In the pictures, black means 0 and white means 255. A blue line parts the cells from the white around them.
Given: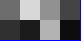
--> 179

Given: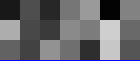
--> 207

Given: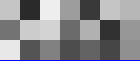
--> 49

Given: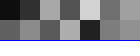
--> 125

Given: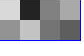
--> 115

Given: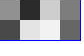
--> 242

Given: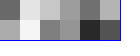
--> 41
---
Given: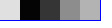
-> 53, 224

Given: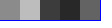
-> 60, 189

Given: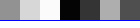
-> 4, 251

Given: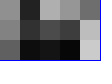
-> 75, 203

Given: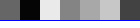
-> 132, 234

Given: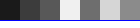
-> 240, 240

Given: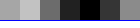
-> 33, 194
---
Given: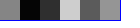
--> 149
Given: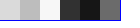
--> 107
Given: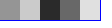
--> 224
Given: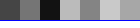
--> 167
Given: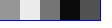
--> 81
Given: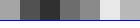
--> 184
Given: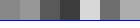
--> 174
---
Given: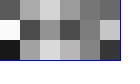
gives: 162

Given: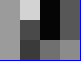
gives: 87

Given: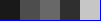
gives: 25

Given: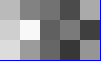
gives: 220

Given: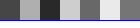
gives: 41

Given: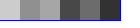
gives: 144

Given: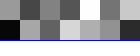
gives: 98
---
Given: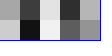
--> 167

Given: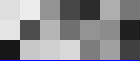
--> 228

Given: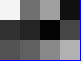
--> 48

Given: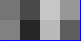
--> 117

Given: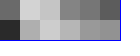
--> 106

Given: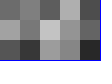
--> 162
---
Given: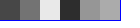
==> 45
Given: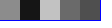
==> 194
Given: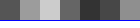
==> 51
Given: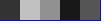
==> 145
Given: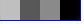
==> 88
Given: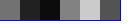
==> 130
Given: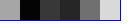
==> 38
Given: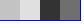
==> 224
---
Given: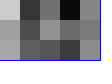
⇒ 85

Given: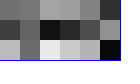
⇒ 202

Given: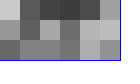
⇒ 116

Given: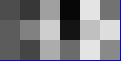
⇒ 107

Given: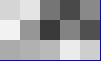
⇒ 185

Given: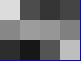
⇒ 23

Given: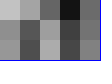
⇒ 172

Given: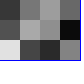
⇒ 69

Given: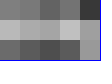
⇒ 78
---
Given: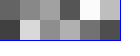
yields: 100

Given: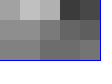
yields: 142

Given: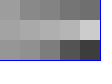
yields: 163

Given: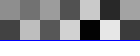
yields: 142

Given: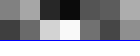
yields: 129

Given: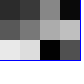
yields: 88

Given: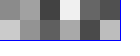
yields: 139

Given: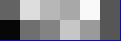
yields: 99

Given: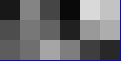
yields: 77
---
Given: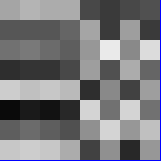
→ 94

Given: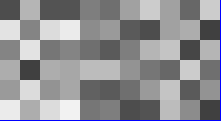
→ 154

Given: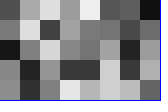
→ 135

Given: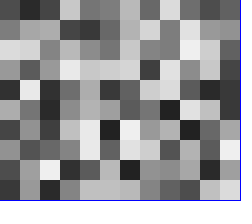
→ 77

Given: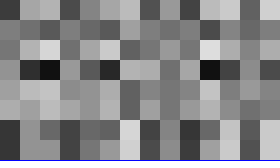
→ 54

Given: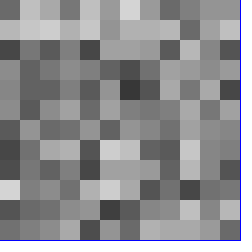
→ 84

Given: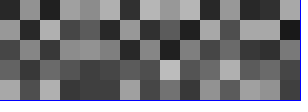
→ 99
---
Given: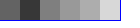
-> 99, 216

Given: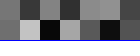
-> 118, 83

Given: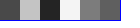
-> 73, 95

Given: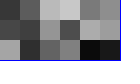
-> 55, 24

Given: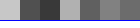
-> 199, 108

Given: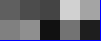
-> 95, 30

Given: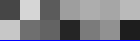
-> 70, 29

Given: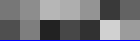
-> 119, 156

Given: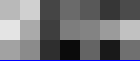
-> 185, 112
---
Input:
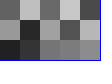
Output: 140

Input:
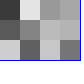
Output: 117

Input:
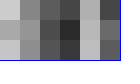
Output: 92

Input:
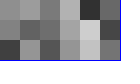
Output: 116

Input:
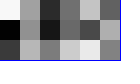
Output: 130

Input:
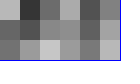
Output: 184

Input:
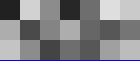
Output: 188

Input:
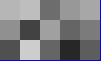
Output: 93

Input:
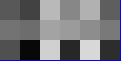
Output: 45

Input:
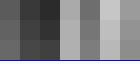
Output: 141
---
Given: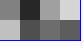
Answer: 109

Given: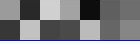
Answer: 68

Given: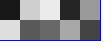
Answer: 104

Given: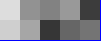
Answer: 54

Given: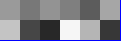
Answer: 40

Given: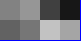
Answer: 194

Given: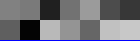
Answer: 185

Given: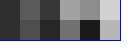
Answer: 39

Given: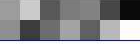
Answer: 109
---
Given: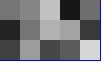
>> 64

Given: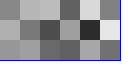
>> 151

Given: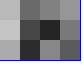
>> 171

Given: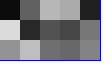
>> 147

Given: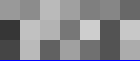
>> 69

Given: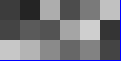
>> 199

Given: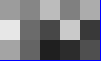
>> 164
